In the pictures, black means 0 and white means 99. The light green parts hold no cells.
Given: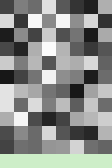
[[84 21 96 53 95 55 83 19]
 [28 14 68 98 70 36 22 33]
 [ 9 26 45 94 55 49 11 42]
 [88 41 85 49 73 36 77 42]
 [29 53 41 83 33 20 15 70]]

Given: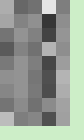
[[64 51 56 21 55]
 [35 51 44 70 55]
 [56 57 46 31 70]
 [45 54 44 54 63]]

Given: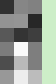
[[57 58 15]
 [48 97 49]
 [59 92 73]]

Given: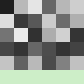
[[86 22 34 79 42 68]
 [27 20 40 30 20 26]]

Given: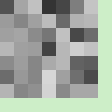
[[60 52 62 73 41 69 71]
 [71 62 61 26 71 80 75]
 [42 59 52 83 62 43 29]]

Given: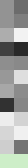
[[57 49]
 [25 16]
 [59 86]
 [19 52]
 [83 93]]
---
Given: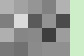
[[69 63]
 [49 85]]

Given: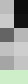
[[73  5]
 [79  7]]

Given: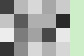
[[25 72]
 [76 35]]

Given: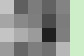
[[76 37]
 [64 53]]

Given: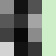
[[55  7]
 [34 19]]

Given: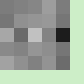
[[48 50]
 [46 56]]

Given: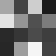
[[65 26]
 [88 58]]
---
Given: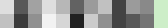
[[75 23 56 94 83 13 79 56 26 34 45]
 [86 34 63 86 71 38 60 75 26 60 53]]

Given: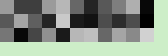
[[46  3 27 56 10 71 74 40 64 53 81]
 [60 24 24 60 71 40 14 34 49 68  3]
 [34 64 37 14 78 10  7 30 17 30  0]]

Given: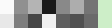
[[90 49 27 93 37 31 41]
 [97 56 70 10 53 67 45]]

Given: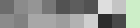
[[54 50 65 65 61 69 80 17 28]
 [42 54 58 46 32 36 32 86 76]]

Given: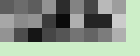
[[57 30  8 27 33 45 39 48 68]
 [36 42 36 57 17 51 27 72 61]
 [65 54 57 23  4 68 14 14 79]]

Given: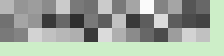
[[47 51 82 75 71 68 22 85 68 54 40 29 61 82 75]
 [71 58 61 54 79 47 44 79 47 64 97 51 64 33 40]
 [44 64 58 22 40 18 47 36 75 22 36 85 36 29 26]]

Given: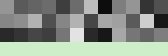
[[16 20 27 24 46 88 16  9 65 46 39 49]
 [58 35 39 42 24 42 73  5 49 58 20 31]
 [52 55 69 31 52 69 27 65 62 35 80  9]]

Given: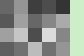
[[37 44 73 44 58]
 [40 58 24 30 20]
 [34 62 40 52 66]
 [62 77 30 85 52]]
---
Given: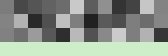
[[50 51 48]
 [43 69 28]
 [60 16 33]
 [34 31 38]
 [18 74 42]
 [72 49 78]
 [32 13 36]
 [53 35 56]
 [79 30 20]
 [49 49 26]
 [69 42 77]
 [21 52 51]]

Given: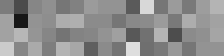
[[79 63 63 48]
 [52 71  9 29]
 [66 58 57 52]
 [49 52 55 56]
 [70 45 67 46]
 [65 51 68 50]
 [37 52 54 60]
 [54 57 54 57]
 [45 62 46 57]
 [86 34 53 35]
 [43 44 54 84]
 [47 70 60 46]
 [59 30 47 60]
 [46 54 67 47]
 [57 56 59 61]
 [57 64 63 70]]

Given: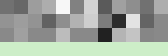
[[53 57 44]
 [62 61 40]
 [53 57 61]
 [53 38 67]
 [73 55 96]
 [53 69 50]
 [53 80 82]
 [13 48 35]
 [70 17 62]
 [76 88 55]
 [52 39 44]
 [53 53 67]]

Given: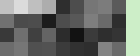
[[42 22 44 75]
 [46 43 29 85]
 [31 25 30 74]
 [32 39 11 67]
 [23 17 30 18]
 [19  7 34 30]
 [18 23 49 46]
 [51 18 41 48]
 [41 20 18 35]]

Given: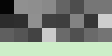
[[37 17  2]
 [33 18 56]
 [26 56 55]
 [79 25 53]
 [41 24 39]
 [31 51 30]
 [41 21 46]
 [45 80 46]]

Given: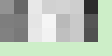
[[50 49 57]
 [47 48 40]
 [90 89 90]
 [94 95 81]
 [74 72 82]
 [78 78 80]
 [31 33 17]]

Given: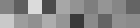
[[78 51]
 [61 37]
 [56 85]
 [67 29]
 [58 65]
 [22 57]
 [54 49]
 [39 58]
 [56 52]
 [54 39]]
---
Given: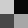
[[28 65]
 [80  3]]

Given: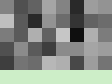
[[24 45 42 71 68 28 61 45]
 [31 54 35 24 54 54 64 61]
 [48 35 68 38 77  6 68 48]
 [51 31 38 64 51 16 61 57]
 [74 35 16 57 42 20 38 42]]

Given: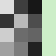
[[20 72 30]
 [62 48 13]
 [80 42 39]
 [86 24  9]]

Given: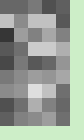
[[21 61 50 65 50]
 [28 47 34 40 58]
 [31 43 68 50 40]
 [34 43 79 79 68]
 [37 50 54 61 43]
 [40 40 47 31 37]
 [47 54 61 58 65]
 [54 58 86 75 43]
 [75 54 75 75 34]]

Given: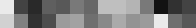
[[81 50 19 30 60 63 43 53 66 57 60 91 43 34]
 [91 26 16 37 34 47 40 74 74 70 47  7 19 26]]

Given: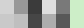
[[78 74 27 67 34]
 [82 59 23 86 47]]

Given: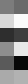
[[18 24]
 [35  3]
 [48 41]
 [55 90]
 [66 69]
 [84 97]]
